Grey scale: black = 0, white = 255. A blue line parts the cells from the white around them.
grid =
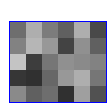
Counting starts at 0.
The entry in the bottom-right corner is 81
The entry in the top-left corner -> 110
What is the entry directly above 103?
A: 118
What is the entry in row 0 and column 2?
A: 124
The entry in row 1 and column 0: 130
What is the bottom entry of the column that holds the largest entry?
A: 138
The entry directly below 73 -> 96
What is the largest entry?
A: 196

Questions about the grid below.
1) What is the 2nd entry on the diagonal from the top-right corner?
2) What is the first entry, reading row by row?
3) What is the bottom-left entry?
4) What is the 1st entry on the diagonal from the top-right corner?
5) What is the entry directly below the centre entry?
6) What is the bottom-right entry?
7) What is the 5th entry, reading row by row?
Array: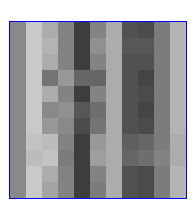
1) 124
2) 137
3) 137
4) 180
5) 116
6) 180
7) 61

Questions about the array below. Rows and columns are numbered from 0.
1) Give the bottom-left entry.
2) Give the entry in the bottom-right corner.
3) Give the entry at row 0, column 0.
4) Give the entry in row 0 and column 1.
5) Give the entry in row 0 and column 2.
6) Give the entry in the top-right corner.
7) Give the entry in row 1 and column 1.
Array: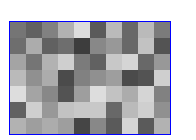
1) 178
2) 178
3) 117
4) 97
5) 129
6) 123
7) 172

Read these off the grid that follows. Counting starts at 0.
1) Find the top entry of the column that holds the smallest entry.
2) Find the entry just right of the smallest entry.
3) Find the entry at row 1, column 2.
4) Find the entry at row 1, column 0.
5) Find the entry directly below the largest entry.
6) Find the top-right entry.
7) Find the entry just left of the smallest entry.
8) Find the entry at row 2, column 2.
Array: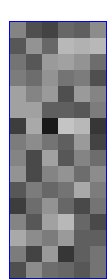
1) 67
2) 196
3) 103
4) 87
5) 95
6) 140
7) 169
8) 154
